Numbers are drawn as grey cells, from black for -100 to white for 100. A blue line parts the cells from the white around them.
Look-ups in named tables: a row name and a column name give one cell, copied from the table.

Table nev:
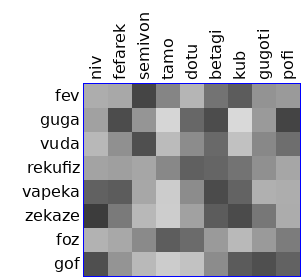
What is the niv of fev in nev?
36
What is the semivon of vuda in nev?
-38
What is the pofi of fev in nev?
21
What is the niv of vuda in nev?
44
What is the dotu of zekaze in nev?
26
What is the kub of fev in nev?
-28
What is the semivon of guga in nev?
17
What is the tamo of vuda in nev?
47
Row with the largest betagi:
foz

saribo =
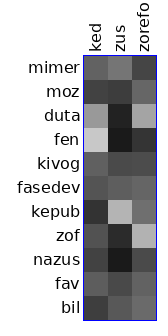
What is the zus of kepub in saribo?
41
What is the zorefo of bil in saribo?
-17
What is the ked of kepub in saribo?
-60
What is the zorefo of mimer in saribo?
-46
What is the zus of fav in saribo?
-43
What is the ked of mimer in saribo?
-23
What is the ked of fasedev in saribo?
-34
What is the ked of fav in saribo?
-27
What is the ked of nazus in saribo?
-48
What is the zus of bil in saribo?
-31
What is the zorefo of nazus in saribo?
-42
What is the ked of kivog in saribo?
-25
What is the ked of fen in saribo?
57
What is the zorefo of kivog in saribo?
-40
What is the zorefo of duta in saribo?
29
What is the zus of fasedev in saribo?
-26
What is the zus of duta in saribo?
-73
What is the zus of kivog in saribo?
-42

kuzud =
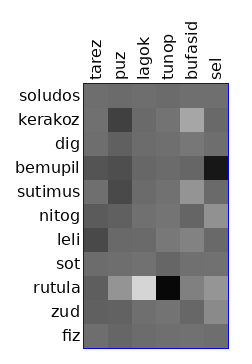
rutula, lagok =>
67
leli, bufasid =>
2
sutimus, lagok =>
-16
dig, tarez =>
-14
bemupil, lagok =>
-19
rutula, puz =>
16
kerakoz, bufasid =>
30
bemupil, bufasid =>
-20
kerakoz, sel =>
-18

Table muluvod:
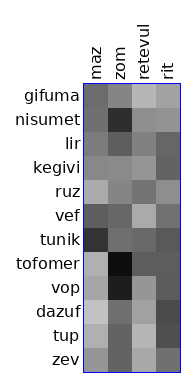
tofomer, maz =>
38
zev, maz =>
18
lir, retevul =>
1
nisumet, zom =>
-64
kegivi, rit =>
-22
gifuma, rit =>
27
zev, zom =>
-22
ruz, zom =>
4
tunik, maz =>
-60
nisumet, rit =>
15
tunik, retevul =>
-18
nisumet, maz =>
-12

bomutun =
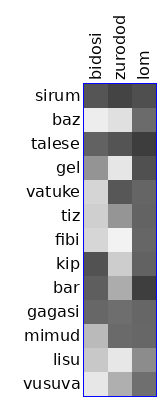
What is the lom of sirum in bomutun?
-38
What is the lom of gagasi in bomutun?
-20
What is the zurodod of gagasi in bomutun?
-14
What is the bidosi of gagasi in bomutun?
-19
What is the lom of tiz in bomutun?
-22
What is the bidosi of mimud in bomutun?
46
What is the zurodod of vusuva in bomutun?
37
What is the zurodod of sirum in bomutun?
-47

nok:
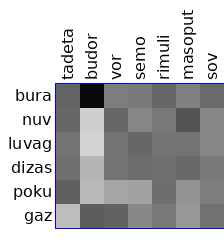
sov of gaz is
-11
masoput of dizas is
-18
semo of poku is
26
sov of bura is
-16
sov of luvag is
7
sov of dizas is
-4
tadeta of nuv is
-19
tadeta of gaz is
48
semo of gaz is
7
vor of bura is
-2
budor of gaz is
-27
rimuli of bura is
-19
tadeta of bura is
-22
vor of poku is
30
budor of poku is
46
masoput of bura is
0
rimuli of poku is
-14
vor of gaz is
-23
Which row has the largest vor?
poku

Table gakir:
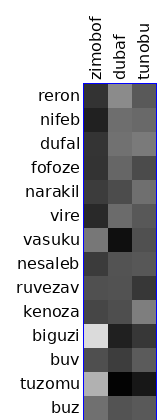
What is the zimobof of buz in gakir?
-12
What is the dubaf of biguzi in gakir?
-75
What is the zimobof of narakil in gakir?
-53
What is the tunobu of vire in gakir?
-31
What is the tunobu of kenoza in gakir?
-1
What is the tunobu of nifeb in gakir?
-18
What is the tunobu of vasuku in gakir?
-37
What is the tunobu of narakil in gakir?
-13
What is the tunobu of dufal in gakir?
-4
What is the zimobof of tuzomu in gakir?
39
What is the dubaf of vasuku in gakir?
-88
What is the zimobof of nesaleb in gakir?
-54
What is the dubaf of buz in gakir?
-35
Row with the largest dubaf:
reron

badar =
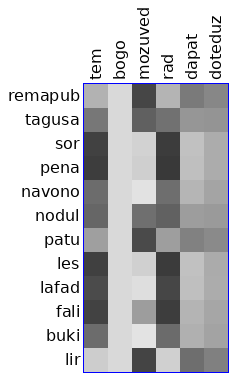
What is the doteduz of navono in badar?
29
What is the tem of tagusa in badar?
-7
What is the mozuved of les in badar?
63
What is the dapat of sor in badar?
51
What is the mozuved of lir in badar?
-47
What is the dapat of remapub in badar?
-4
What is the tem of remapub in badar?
40
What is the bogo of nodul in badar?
70
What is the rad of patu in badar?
24
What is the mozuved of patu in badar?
-42
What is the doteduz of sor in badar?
35
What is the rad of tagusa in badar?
-11
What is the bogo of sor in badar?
70
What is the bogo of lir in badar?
70
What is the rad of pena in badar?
-55
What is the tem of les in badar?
-50
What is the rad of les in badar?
-54
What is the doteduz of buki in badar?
28
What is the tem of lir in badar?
61
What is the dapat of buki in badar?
38

